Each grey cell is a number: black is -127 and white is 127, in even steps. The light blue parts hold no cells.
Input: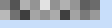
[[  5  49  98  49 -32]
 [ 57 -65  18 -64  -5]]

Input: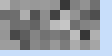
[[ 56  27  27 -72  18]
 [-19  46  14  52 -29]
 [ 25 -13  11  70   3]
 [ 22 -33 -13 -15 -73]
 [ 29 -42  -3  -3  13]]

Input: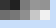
[[-76  -4  19]
 [-17  15 113]]

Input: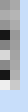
[[  24]
 [  44]
 [  20]
 [-105]
 [   3]
 [  87]
 [   9]
 [-105]
 [ 110]]

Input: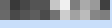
[[-25 -56 -44 112  42 -63]
 [-22 -43 -52  77  59  -1]]

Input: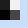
[[ -99]
 [-125]]

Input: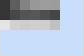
[[-73   3  29]
 [-74 -43 -48]
 [100  77  78]]

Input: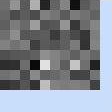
[[-17 -37 -91   4 -36]
 [-25 -35   0 -36 -14]
 [-32 -22 -46  21 -20]
 [-16 -41 -35 -34 -73]
 [  1  -1 -37 -32 -76]
 [-47 -38  15 -11  -6]
 [-82 -18  97 -33 -16]
 [-15 -51 -29 -10 -58]
 [-77 -42  61  -3  -6]]
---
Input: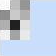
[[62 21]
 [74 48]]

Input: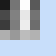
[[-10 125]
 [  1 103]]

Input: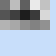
[[ 61 -32]
 [-64 -98]]

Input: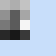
[[ 46  67]
 [-35  38]]

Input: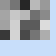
[[-10 -89]
 [ 71  56]]

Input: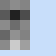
[[ 12   4]
 [-94 -51]]

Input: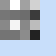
[[127  33]
 [-13 -18]]
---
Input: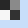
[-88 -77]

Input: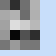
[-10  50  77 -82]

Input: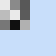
[105 106  49]

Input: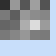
[-81 -33  45  -2]

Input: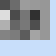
[-49 -52  -7  36]

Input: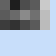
[-29 -21 -54]
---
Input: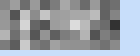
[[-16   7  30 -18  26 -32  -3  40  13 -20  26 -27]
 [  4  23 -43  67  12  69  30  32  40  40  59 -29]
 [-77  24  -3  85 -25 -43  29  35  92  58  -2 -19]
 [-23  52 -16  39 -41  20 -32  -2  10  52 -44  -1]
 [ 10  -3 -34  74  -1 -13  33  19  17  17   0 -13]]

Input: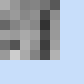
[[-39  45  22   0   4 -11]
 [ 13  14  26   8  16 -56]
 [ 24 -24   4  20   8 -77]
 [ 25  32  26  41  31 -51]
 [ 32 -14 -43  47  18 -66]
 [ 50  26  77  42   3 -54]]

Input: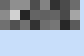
[[-19 -23  15  15 -50   3 -78 -52]
 [ 37  11  81 -91 -27 -30 -27 -54]
 [-37 -15 -46 -14 -77 -17  -9 -88]]

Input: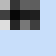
[[ -33   57  -75  -31]
 [ -96  -64 -121 -100]
 [ -65   94  -90   -7]]

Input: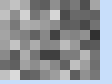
[[ 37  48  66  42 -26 -33  15 -28  -6 -48]
 [-30  65  14  82 -11  20  86 -52 -22 -24]
 [-13  31  -6  46  40  28  13 -34 -31 -55]
 [-79  36  12   1 -29   8 -62  11   3  17]
 [-37  31  67   9  44   5   9  59  26 -40]
 [-11  10 -37  45 -11 -63 -64  -1  -2  55]
 [-16 -20 -31  33  13  36   8 -30  63  31]
 [ -8  65  90 -31 -25  10  29  68 -33  17]]

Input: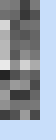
[[ -5   0  -6 -61]
 [-46 -16 -23 -72]
 [-13  86 -47 -16]
 [-26  47 -34 -42]
 [-24  56 -23 -15]
 [ -8  56 -38  13]
 [ 43 105  17  81]
 [-32 -91 -47 -16]
 [-53 -12  26  16]
 [-25  29 -73 -70]
 [ -7  16 -11 -10]
 [-54 -65 -45  27]]
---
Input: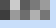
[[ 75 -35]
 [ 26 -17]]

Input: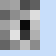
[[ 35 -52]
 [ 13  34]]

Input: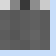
[[  5 -71]
 [-39 -34]]

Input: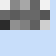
[[  8  39]
 [-35 -24]]

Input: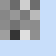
[[-20  79]
 [ 23  -4]]

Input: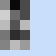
[[-118  -53]
 [ -20  -53]]

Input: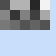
[[ 51  51]
 [-74   1]]

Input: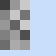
[[ 23  74]
 [ 71 -11]]
